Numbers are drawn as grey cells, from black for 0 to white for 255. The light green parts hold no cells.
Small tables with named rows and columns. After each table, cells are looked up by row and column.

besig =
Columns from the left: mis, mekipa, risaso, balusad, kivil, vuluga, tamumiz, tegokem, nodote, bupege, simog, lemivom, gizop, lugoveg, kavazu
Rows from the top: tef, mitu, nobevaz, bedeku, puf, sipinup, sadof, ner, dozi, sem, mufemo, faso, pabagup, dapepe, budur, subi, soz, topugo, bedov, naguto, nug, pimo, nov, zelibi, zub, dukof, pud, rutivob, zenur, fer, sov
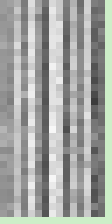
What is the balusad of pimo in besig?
142
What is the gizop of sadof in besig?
202
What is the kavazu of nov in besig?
131
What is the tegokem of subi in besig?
214
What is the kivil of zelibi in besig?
229
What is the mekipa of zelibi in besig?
159
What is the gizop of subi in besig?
204
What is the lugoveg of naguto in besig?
145
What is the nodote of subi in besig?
200
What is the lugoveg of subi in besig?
99
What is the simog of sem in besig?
208
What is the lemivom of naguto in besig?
129
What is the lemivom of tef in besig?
109
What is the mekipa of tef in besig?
161
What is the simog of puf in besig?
179
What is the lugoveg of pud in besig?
99
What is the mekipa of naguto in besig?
171
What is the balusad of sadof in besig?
116
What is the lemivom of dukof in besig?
148
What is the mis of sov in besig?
155
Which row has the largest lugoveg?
naguto

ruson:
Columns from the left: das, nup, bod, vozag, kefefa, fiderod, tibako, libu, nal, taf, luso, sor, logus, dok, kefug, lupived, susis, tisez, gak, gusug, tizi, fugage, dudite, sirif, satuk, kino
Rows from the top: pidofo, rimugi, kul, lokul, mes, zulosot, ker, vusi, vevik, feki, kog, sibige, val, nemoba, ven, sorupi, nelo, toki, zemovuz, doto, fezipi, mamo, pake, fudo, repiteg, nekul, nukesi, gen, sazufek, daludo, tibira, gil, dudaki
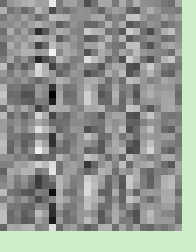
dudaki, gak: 125
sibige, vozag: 148
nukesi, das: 137
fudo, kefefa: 178
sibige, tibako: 124
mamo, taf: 107
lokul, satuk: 122
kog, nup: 122
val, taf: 117
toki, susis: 143
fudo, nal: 114
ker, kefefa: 144
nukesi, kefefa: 106
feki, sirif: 123
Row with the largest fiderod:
mamo

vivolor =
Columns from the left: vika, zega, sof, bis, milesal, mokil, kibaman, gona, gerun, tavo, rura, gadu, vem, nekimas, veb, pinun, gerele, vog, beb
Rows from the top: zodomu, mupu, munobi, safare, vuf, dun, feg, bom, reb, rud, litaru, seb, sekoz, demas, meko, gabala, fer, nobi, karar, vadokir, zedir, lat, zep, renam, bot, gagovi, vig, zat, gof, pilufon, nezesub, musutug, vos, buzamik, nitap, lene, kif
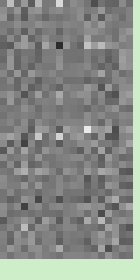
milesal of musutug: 135
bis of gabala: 142
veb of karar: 147
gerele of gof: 170
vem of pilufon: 151
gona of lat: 131
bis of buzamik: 118
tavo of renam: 127
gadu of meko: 119
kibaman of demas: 113
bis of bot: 175
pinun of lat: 97
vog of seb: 137
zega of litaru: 109
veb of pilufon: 143
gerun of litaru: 120
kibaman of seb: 118
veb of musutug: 184
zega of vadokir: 163
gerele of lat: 133
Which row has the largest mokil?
vadokir

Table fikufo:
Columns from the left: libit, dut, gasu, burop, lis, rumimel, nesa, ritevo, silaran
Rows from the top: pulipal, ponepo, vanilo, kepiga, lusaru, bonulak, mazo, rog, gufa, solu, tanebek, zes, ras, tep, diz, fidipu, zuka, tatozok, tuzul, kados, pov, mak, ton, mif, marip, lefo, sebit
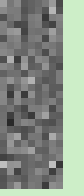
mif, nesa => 105
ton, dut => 77
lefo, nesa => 97
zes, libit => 127
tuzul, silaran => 109
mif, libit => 191
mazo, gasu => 127
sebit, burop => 98
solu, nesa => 147
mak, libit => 99
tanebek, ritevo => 94
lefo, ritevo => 110
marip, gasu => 67
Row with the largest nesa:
zuka

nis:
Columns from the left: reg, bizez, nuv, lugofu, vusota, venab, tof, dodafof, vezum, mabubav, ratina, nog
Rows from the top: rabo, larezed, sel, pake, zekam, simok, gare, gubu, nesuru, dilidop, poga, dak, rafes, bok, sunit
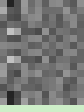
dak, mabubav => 100
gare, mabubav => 119
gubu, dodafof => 110
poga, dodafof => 108
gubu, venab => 136
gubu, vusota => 133
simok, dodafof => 117
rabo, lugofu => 153
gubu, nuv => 83
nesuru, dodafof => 86
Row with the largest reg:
larezed

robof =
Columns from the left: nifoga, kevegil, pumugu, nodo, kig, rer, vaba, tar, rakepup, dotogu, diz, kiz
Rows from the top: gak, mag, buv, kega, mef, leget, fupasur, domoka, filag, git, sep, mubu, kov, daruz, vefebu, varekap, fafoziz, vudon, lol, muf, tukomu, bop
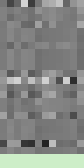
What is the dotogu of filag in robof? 123
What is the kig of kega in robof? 103
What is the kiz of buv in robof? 134
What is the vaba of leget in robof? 118
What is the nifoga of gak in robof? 119
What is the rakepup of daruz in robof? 128
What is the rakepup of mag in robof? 129
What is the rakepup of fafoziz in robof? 110
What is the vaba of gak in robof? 166
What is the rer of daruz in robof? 103
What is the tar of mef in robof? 120
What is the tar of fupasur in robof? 122
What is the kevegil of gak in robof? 69
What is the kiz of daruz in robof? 150
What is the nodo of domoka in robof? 133
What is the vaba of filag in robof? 118
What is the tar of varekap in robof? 132

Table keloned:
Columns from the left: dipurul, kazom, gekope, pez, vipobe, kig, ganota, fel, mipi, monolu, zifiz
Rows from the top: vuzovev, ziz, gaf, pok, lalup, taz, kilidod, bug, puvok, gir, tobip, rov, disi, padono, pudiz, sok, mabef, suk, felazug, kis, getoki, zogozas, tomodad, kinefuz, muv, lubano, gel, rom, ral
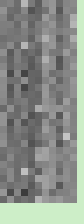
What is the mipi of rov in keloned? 102
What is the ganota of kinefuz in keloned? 133
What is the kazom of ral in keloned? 144
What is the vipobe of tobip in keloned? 101
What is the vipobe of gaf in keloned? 109
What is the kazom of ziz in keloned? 111
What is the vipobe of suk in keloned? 107
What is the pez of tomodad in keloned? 113
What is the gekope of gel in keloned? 119
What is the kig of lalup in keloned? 122
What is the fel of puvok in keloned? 141
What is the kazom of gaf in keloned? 103
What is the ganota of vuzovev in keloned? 140
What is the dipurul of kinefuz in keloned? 131
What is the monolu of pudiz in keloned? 156
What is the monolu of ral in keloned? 136
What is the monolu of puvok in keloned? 129
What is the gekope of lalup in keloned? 115
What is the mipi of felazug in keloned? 97
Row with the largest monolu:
kis

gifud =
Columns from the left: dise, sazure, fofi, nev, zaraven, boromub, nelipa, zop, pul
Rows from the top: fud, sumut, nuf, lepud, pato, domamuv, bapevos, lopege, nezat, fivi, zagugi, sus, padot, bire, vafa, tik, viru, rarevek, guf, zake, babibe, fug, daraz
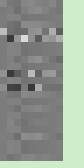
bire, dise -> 126
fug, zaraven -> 118
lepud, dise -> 123
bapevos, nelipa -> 121
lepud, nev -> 139
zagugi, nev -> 113
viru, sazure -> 129
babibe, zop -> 123
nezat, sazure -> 128
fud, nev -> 133
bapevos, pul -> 126

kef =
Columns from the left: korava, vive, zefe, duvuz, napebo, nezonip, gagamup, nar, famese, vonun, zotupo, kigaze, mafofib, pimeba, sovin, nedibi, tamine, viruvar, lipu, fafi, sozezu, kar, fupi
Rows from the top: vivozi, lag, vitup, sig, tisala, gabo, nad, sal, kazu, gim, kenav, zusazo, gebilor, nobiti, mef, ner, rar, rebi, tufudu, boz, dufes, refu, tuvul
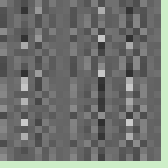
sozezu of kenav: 78
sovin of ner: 58
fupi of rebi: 98
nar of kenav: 97
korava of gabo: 77
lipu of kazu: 84
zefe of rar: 112
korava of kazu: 78
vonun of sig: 103

